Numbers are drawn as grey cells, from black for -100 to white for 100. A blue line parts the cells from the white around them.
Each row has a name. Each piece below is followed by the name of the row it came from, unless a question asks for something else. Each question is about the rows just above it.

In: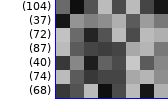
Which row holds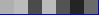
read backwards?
(72)
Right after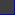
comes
[-46]
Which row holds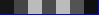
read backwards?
(104)

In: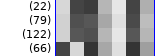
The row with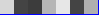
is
(22)
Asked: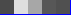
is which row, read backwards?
(79)
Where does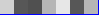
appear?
(122)

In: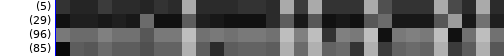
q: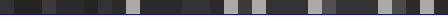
(5)
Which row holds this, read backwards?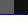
(29)
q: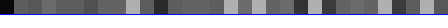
(85)
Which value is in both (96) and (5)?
[-60]

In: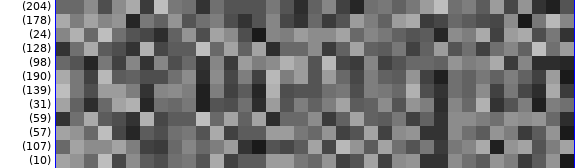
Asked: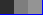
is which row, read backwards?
(31)
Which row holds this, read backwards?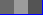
(190)

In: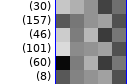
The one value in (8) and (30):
[15]
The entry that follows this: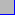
[-54]
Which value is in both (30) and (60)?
[38]

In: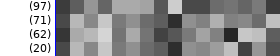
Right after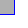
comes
[1]
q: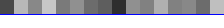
(71)
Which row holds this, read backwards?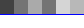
(62)

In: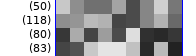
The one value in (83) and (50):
[57]
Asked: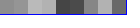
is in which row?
(118)
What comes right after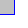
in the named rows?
[-68]

